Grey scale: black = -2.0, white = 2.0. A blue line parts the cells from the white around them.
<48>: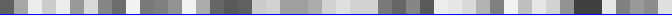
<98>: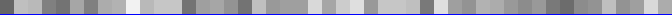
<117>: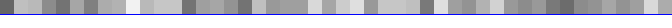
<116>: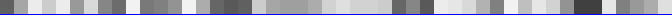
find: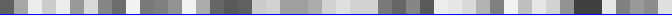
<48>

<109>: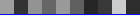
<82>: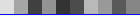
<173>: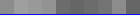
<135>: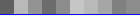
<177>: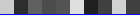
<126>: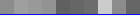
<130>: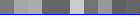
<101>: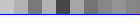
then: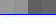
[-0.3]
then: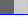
[-0.2]
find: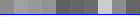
<126>

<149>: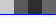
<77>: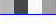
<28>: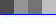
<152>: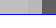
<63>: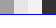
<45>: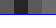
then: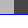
[1.9]
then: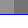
[1.0]
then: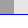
[1.8]
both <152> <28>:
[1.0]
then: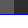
[-0.4]
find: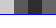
<149>

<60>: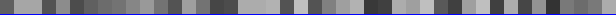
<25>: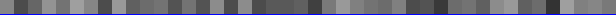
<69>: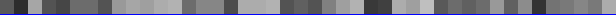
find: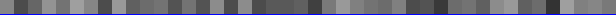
<25>
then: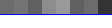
[0.5]
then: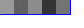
[-0.1]
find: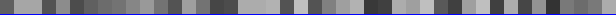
<60>
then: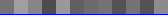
[-0.8]

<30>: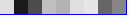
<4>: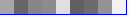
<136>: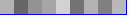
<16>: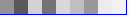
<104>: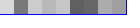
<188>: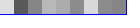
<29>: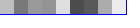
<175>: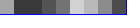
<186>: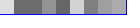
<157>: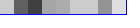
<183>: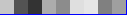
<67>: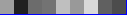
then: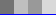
[-0.5]
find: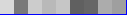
<104>
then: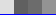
[1.8]
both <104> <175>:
[0.9]

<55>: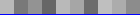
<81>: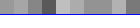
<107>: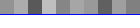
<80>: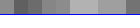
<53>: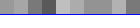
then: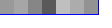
[0.3]
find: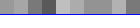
<53>
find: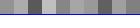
<107>

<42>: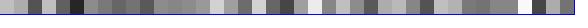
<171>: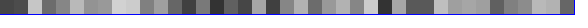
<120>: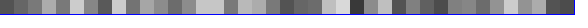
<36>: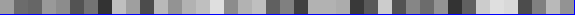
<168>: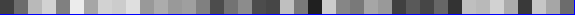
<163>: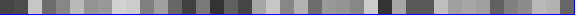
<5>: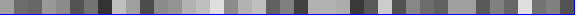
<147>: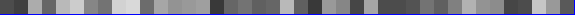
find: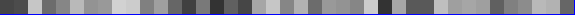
<163>
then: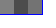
[0.2]
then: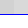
[-0.3]
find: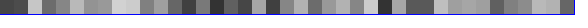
<171>

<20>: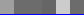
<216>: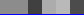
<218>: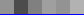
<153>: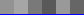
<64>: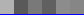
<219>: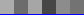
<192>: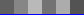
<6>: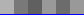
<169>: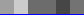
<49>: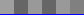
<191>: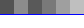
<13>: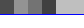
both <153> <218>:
[0.3]
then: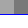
[-0.6]
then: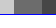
[-0.2]
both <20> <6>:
[-0.3]

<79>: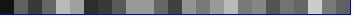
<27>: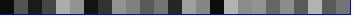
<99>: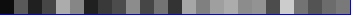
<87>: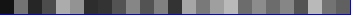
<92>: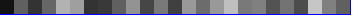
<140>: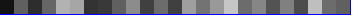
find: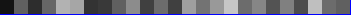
<140>
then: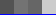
[-0.1]
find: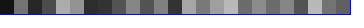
<87>
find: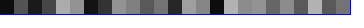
<27>

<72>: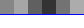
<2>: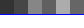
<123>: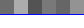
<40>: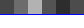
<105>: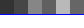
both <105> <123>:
[-0.4]
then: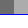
[-0.7]
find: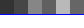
<105>
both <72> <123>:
[0.7]
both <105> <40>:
[-0.9]

